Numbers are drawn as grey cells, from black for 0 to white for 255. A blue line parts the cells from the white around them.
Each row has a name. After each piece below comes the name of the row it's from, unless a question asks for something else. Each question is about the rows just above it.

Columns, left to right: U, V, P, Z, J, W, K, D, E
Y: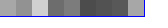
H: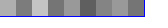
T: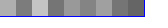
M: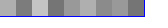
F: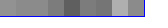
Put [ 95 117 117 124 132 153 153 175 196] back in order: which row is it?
H
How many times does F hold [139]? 3

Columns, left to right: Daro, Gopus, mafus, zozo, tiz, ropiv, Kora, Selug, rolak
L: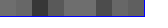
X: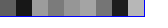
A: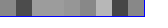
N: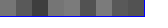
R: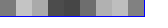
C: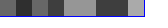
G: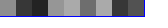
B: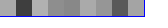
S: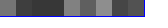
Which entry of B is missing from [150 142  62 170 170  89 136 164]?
[177]
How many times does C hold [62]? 3
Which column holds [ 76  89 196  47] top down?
Gopus
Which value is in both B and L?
[89]
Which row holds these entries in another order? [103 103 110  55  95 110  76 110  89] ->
L
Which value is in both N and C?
[62]
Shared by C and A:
[150]

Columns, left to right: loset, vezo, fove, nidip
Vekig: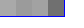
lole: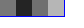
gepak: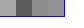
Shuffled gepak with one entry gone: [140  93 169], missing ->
[147]
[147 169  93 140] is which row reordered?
gepak
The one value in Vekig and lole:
[112]
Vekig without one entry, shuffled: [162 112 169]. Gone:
[155]
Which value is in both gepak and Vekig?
[169]

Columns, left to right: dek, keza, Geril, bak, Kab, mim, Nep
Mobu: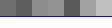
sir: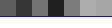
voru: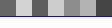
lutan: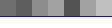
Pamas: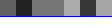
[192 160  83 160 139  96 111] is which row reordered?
lutan
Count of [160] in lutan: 2
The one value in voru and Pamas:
[96]
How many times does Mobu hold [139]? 1
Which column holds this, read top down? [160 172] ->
mim
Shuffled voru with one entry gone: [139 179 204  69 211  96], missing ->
[103]
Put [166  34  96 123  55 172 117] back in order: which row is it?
sir

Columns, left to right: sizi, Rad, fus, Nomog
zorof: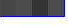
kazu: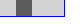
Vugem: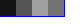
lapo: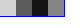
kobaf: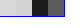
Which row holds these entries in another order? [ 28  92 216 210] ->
kobaf
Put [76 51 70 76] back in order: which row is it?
zorof
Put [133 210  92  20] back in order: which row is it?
lapo
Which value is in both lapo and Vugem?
[20]
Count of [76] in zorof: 2
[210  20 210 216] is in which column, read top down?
sizi
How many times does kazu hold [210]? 3

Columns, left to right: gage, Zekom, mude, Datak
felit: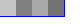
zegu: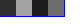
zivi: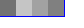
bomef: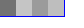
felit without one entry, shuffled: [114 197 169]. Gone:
[128]
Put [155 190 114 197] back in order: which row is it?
bomef
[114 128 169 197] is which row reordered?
felit
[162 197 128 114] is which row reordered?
zivi
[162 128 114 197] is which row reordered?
zivi
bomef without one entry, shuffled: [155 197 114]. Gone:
[190]

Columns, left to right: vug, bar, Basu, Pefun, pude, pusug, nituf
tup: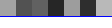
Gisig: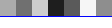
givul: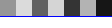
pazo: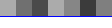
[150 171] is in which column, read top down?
vug
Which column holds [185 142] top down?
nituf
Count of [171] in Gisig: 1
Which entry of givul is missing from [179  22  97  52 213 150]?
[219]
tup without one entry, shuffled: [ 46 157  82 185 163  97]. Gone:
[38]
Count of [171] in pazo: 2

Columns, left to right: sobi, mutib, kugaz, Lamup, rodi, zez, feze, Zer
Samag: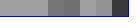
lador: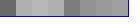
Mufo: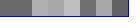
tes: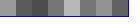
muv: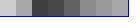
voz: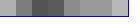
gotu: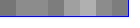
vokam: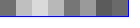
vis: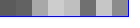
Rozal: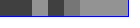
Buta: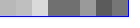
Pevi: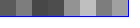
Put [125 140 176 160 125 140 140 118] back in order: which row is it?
gotu
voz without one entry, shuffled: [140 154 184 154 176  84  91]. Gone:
[125]
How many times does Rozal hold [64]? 3
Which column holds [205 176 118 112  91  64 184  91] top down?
sobi
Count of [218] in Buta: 1
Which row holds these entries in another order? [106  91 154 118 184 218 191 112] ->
vokam
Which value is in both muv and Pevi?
[71]

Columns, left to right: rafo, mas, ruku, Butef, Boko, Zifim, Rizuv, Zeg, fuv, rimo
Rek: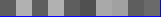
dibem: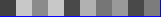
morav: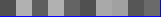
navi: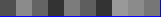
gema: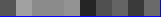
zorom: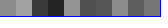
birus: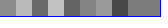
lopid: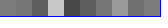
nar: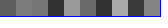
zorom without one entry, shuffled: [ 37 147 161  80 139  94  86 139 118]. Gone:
[58]
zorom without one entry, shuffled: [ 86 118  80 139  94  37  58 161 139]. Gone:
[147]
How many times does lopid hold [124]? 2
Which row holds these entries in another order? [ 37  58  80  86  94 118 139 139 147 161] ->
zorom
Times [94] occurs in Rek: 4
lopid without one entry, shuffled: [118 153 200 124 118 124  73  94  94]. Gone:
[112]
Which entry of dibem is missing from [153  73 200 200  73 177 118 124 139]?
[65]

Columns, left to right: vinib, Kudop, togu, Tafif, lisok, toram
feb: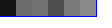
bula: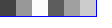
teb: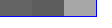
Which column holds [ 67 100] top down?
vinib
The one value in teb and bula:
[93]
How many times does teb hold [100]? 2

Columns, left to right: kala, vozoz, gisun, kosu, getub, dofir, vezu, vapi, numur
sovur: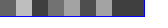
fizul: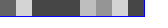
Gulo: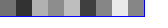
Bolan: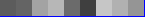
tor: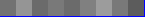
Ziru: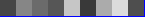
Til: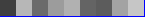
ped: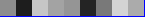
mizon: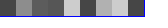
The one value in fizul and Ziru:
[70]
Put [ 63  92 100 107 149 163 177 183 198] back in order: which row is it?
Bolan
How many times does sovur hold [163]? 2
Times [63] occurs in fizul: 0
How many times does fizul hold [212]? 2
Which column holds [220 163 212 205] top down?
vapi
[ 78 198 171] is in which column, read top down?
numur

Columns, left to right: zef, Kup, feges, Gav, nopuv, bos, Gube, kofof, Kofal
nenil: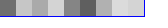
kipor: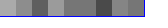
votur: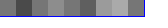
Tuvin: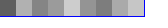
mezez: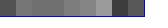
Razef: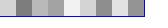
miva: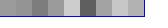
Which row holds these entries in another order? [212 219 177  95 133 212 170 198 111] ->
nenil
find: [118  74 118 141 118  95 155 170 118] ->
votur
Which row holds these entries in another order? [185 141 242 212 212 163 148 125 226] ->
Razef
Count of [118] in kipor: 3
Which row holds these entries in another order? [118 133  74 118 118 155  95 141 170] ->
kipor
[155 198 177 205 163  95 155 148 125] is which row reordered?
miva
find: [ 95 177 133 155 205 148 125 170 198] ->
Tuvin

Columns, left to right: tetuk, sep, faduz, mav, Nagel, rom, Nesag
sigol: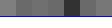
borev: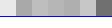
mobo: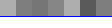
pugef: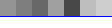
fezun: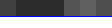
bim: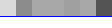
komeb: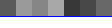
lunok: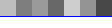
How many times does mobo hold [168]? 0
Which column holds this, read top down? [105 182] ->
mav
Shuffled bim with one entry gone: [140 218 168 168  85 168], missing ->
[160]
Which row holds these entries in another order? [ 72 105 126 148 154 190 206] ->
lunok
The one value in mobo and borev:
[174]
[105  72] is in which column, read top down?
Nesag
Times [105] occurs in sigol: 3

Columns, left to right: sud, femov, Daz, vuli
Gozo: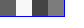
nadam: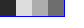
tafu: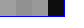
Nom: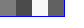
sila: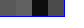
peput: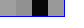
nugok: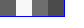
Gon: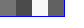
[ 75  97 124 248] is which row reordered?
Nom
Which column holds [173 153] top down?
Daz
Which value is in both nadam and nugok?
[110]
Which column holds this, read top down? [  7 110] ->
Daz
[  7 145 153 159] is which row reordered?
peput
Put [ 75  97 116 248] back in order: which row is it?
Gon
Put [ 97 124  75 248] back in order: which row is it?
Nom

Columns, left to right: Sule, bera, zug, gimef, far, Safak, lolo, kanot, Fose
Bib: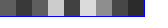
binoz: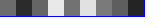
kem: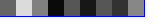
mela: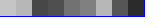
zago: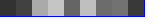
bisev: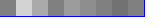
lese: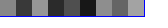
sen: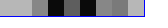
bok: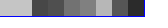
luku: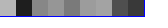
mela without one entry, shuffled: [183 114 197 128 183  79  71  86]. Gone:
[43]
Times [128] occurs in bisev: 4
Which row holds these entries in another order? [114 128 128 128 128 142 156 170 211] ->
bisev
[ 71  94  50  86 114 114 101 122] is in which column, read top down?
kanot

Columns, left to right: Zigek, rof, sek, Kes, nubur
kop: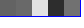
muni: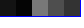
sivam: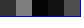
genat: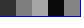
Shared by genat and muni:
[51]
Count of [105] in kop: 1
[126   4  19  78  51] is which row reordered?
sivam

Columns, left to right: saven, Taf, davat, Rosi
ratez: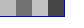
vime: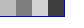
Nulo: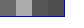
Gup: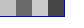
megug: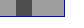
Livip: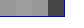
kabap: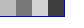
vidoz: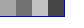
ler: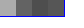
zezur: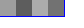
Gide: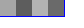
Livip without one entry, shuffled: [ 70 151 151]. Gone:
[158]
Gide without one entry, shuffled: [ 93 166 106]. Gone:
[179]
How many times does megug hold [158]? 3
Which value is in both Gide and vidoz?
[166]
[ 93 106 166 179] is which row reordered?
Gide
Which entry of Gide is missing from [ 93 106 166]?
[179]
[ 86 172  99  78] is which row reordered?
ler

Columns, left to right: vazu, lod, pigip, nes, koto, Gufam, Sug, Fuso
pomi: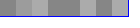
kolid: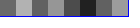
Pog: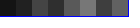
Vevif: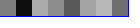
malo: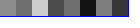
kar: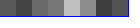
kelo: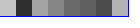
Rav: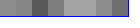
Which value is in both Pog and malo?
[20]
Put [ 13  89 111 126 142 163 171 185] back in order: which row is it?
Vevif
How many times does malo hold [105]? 0
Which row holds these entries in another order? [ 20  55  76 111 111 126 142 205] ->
malo
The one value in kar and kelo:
[105]
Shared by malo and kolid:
[76]
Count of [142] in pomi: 0

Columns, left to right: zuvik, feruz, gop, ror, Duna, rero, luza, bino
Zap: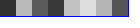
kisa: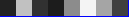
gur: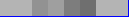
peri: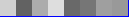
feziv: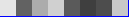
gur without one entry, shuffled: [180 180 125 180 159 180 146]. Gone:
[111]
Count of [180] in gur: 4

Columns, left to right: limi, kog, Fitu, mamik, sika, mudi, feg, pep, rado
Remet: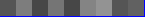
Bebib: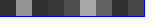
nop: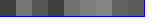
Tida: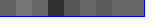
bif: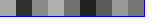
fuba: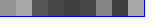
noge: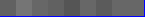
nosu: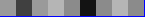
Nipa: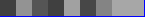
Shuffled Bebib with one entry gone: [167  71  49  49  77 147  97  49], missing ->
[56]
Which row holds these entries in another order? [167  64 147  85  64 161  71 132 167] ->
Nipa
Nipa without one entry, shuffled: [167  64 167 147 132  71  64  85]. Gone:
[161]
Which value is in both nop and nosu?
[64]

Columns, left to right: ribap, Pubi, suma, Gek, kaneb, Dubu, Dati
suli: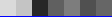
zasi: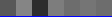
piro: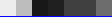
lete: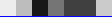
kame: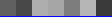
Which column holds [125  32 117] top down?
Gek
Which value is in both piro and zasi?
[109]
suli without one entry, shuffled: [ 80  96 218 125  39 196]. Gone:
[102]

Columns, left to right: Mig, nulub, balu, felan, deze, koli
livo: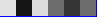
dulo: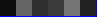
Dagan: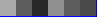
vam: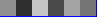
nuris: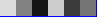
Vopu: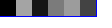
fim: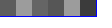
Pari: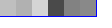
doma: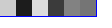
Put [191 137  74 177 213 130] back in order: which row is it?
Pari
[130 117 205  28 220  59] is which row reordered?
doma
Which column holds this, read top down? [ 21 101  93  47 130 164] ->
nulub
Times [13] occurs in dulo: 1

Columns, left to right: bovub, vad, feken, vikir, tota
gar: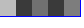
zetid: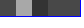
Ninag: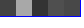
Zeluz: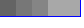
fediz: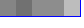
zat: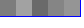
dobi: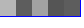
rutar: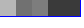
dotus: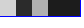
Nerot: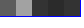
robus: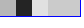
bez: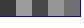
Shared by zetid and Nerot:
[51]
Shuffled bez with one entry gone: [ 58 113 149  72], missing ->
[155]
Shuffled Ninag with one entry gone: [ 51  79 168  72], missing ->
[66]
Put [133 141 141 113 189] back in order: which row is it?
fediz
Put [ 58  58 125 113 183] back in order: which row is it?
rutar

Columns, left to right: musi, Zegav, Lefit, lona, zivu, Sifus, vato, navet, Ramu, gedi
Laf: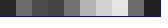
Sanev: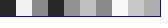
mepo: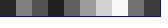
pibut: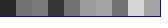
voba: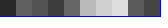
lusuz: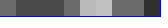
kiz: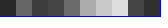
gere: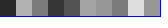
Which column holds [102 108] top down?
zivu
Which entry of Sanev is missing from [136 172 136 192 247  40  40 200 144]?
[241]
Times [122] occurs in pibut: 1
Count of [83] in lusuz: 0

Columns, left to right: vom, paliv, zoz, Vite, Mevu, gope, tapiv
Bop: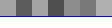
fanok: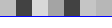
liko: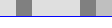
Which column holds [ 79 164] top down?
Vite
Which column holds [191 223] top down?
vom
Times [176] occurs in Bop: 1
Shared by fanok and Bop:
[164]
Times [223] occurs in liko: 4

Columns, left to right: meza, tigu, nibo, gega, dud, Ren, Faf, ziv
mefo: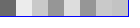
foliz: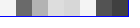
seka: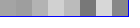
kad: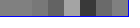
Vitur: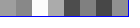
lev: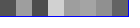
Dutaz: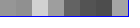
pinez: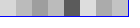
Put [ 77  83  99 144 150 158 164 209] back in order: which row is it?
Dutaz
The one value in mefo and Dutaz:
[150]

